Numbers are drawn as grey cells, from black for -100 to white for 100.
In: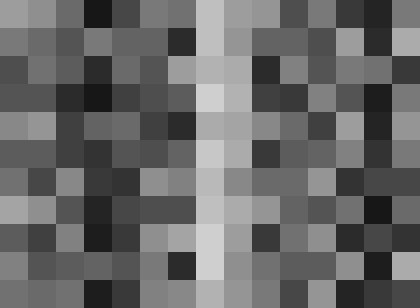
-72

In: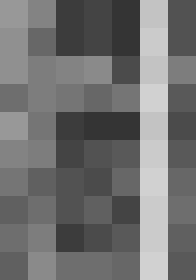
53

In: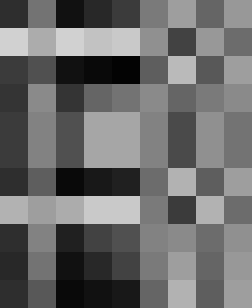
-21

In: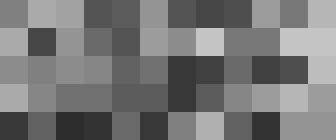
-6

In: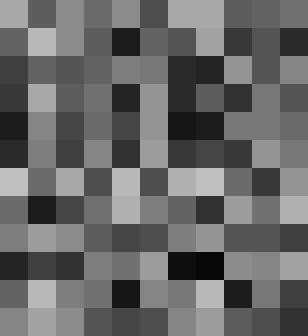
-22

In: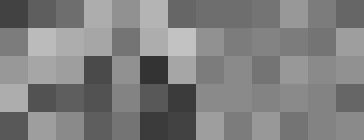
-3
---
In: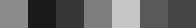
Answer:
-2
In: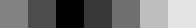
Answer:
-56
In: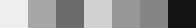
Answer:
64
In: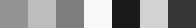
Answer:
95
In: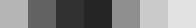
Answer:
-72
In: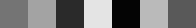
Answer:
79
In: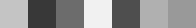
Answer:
89
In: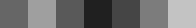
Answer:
-75
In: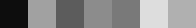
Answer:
10
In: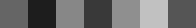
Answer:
-55
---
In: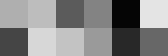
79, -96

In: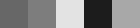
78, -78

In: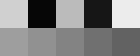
85, -95

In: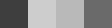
61, -51

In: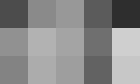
62, -64

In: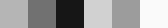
96, -83

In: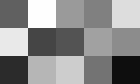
99, -89

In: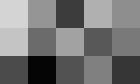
66, -96
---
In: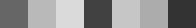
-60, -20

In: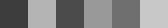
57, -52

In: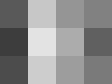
1, -40

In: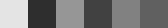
-25, 79

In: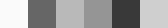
62, 96

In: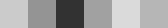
43, 59

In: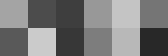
-8, -30

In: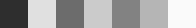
96, -64

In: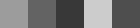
-39, 22

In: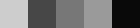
-93, 61
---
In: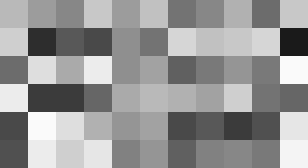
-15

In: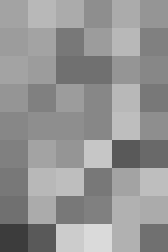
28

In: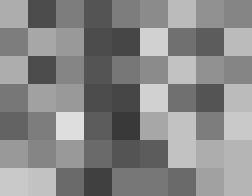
36

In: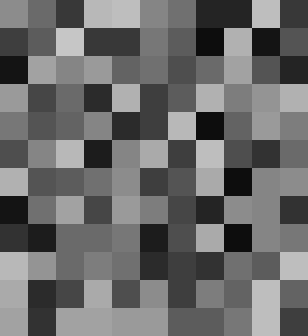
-84

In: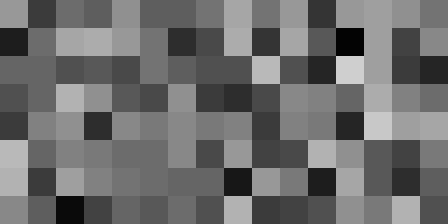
-21
